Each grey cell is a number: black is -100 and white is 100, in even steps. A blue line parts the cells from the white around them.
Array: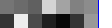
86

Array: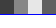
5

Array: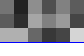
38

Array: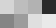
22

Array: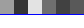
-59

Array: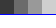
-16
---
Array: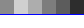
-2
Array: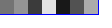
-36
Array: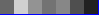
-19
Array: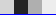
67
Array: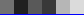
-30
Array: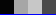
30
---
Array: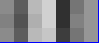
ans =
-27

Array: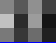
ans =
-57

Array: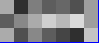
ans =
-37

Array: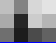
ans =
-78

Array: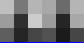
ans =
-71

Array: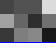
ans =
-1

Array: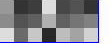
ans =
-17
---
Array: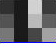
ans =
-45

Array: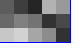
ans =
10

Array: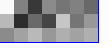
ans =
27

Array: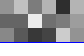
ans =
60

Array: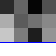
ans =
-77

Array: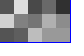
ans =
20

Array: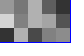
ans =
1

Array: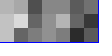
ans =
-66
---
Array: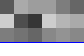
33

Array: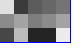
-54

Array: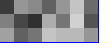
18

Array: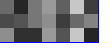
-71

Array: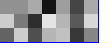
14

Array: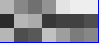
6

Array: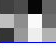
-41

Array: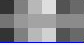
0

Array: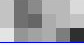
-12

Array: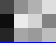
13
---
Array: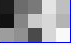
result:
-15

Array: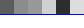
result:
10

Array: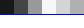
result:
-46

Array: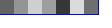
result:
16

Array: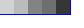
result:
47

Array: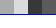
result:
72

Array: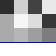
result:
63
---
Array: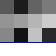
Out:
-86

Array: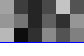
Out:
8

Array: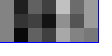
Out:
32

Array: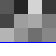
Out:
15

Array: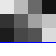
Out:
-44

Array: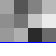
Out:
37

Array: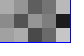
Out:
-43

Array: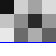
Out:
-16
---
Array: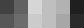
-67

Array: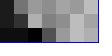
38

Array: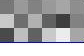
30

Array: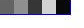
-93

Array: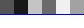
27

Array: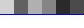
-41

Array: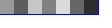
-64
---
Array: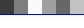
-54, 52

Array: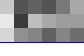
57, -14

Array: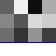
-23, -52

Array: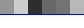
17, 44

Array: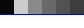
-94, -52

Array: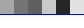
30, 77

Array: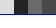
73, -43
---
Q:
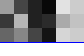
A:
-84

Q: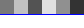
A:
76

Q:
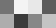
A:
-54

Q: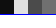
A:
76

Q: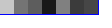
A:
0

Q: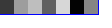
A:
69

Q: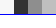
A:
-60

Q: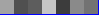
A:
-53

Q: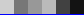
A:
46
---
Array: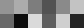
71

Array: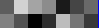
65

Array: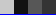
58

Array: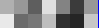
83

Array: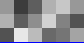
81

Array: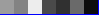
86
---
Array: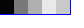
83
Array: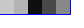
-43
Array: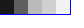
63
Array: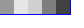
-1
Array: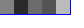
-34
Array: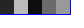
-16
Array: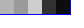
-61
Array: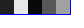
-31
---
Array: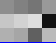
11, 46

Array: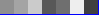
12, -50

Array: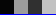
-96, 52

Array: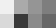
88, -19

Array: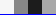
93, 32

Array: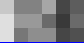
57, -37

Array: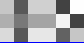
55, 55

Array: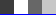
-53, 56
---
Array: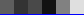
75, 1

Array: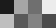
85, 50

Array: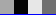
81, 32

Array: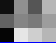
80, 62

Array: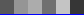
54, 35

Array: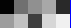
88, 68
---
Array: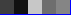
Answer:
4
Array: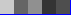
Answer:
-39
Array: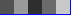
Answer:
57
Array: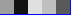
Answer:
-30
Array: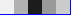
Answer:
59
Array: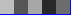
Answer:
-15
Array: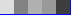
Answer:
-52
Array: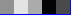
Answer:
-42
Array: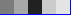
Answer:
79
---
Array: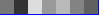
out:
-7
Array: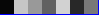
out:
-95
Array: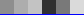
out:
11
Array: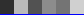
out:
-63
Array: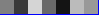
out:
0
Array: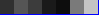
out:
-62
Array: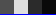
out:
-38
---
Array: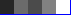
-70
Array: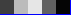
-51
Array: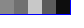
7
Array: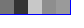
-8
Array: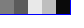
-2
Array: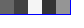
-20
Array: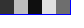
-61
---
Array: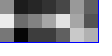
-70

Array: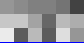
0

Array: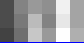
20

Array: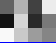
-49

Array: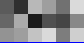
44

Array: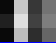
-57

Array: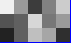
-53

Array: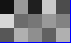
-76

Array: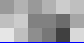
20
